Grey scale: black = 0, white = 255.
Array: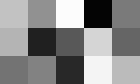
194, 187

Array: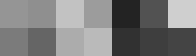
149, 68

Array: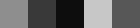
142, 87

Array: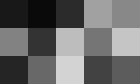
24, 92

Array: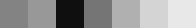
131, 232

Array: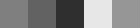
127, 150

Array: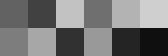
98, 15

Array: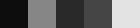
13, 227

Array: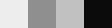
237, 11
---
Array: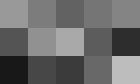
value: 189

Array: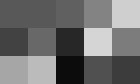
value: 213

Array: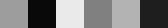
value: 234

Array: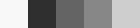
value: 248

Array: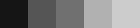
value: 204

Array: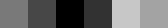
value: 199

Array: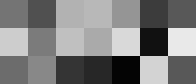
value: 233

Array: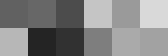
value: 217

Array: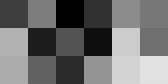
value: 225

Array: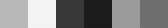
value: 243
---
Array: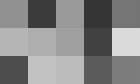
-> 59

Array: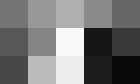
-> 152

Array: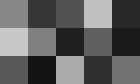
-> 54

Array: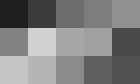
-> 59

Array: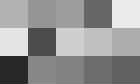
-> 149

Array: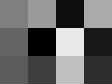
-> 155
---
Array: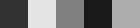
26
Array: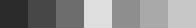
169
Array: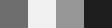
150
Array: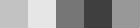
63
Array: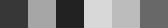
188
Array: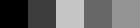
103
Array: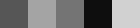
14
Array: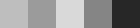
133
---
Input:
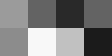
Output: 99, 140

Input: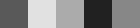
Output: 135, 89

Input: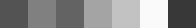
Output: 56, 83

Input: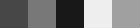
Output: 160, 71

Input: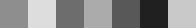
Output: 201, 142

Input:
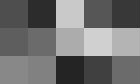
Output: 56, 136
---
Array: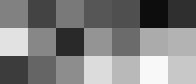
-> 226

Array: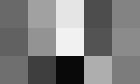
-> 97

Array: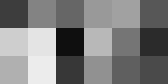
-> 206

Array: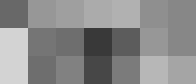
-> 211

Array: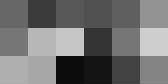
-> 118

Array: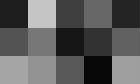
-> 83

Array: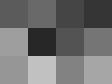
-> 158

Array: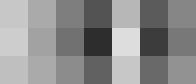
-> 205

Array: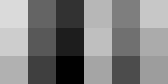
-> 205

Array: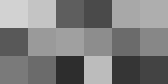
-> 88
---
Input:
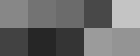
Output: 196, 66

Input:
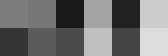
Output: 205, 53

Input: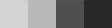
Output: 41, 211

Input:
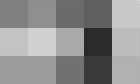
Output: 200, 155

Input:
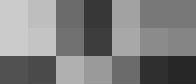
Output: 120, 81

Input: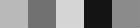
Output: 139, 185

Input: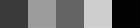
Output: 2, 58

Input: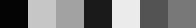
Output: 120, 4

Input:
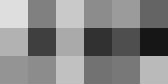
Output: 100, 148
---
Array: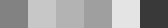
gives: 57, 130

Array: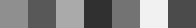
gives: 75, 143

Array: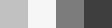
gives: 62, 193

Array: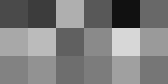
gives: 104, 130

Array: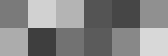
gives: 144, 172

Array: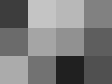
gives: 129, 171

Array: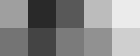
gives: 235, 116
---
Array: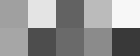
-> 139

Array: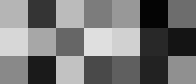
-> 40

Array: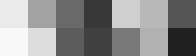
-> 177

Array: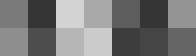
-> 69

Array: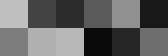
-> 38

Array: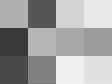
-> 168

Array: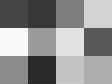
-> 226

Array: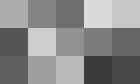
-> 123
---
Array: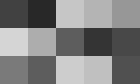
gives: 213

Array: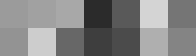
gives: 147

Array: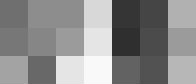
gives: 119

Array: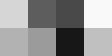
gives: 178

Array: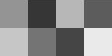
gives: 198

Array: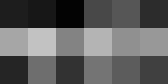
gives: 166

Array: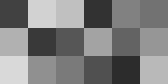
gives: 177

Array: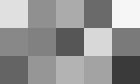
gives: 136

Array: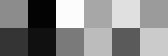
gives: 52

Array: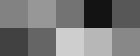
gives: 65
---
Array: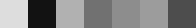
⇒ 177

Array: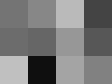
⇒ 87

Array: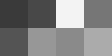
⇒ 118

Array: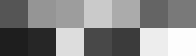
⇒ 221

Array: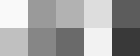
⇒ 192

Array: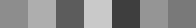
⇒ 92
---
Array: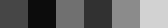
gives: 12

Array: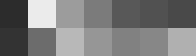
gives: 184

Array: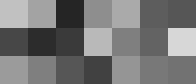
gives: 86

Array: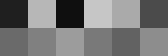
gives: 128

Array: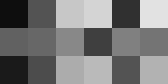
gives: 76

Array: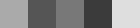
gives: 170
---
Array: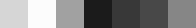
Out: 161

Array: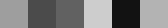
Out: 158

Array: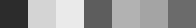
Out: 178

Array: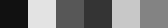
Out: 131

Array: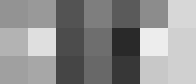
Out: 215

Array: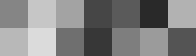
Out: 184

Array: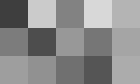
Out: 180

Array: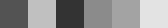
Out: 163
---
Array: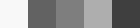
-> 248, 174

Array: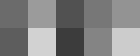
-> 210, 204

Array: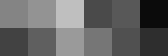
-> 191, 154

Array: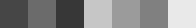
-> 233, 198

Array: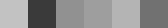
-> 194, 180

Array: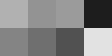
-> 226, 177

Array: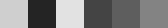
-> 226, 207

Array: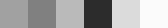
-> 251, 219

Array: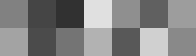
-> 224, 208

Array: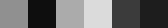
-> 219, 171
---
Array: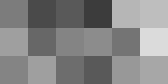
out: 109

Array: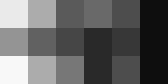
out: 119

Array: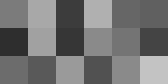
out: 154

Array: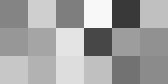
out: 221

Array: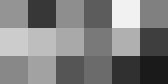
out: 85

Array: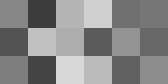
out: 215
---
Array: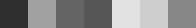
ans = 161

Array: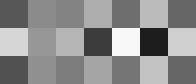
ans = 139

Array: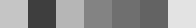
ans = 62

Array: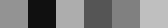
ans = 16

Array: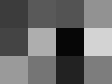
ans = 89

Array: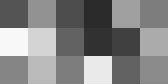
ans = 146

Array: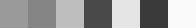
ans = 132

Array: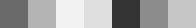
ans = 180

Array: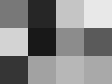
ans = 38

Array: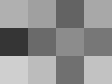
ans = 160
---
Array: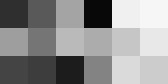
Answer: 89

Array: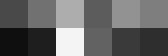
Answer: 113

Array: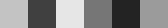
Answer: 64

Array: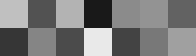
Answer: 82

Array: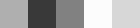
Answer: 57

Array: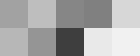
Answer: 190

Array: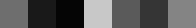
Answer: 25
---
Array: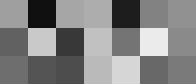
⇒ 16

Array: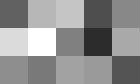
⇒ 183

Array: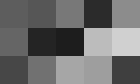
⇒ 86

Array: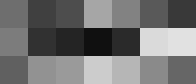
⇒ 64

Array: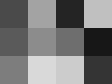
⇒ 163

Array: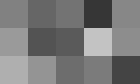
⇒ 102

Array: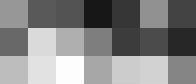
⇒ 89

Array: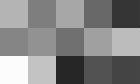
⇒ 126
